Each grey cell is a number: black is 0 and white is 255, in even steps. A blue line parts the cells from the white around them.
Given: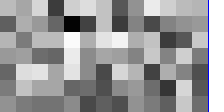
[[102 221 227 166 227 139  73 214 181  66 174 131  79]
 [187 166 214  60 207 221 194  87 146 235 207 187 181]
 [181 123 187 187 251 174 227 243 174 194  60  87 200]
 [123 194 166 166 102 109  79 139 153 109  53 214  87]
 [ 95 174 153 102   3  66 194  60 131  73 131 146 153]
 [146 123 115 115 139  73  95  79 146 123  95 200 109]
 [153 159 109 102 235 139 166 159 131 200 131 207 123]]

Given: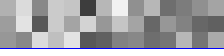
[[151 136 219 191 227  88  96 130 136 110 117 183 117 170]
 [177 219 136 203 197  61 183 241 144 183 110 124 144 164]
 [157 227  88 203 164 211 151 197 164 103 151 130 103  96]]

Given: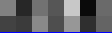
[[ 66  59 137  78 151  47 100]
 [129  39 114  86 200  10 106]]

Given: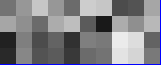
[[115 151 198 151 107 205 198  76  83 166]
 [166 143 107 172 190  91  25 172 143 184]
 [ 41 135  83  91  57 107 115 227 213 121]
 [ 33 127  76  99  49 127 121 235 221  99]]

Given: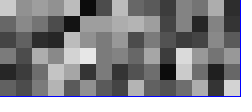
[[123  76 173 137 211 231 123 131 103 166  60 218 152 116 152]
 [203 145 158 145 188  12  76 188 103  90  60 131 116 173  45]
 [ 97  76 123 180  90 145  90  68 180  97  82 110 173  52 211]
 [103 137 116  76  19 158 158 173 180 158  68 131  38 131  52]
 [ 38  60 110 196 166  52 123  52  82 110  12 203 110  31 103]
 [ 68  97  45  38 188 145 123 152  76 123  82  60  68 137  90]]

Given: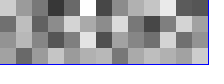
[[162 105 155 197 155 177 184 120 170 190 177 162 205]
 [147 184 134  85 127 227  79 162 134 112 212 112 147]
 [205 155 120  55 105 254  71 140 177 197 234  91  85]
 [112 190  97 140 212 170 140 219 120  71 127 212 162]]
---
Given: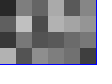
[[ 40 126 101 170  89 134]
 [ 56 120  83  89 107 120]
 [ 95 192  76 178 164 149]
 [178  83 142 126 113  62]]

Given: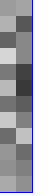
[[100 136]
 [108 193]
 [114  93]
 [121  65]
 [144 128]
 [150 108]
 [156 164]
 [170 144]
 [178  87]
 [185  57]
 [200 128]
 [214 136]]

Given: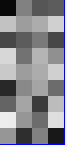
[[  9 129  86  92]
 [ 40 137 165 108]
 [ 71  92 122  71]
 [100 165  59 188]
 [150  46 129  24]
 [194 157 172 208]
 [201 157 172 208]
 [215 114 180 144]
 [236 150 108 222]]

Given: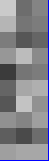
[[ 59 117 124]
 [ 86 195 145]
 [ 94  74 109]
 [101 167 175]
 [124  86 101]
 [145 132 159]
 [151 188 138]
 [159 167 167]
 [181 117 124]
 [202 109 132]]

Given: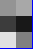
[[ 60  24]
 [148 168]
 [225 128]]

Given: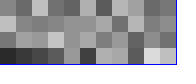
[[ 42  57  71  91 153  64 176 168  91 219 190]
 [119 161 153 196 147 168 126 153  99 140 113]
 [134 105 190 113  99 176  91 182 161 105 119]
 [190 134 126 134 147 147 168 113 182 126 140]]
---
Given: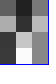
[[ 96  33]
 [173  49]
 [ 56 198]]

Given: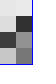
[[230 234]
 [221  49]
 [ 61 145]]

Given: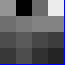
[[149   1]
 [111 122]
 [ 77  90]]

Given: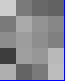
[[206 122]
 [122 170]
 [141 157]]

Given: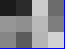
[[ 27  43]
 [150 143]
 [134  91]]

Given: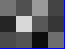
[[116  80]
 [ 37 216]
 [ 75  84]]

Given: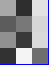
[[168  46]
 [ 92 120]
 [144  56]]

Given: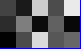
[[ 67  26]
 [ 44 126]
 [  2  75]]
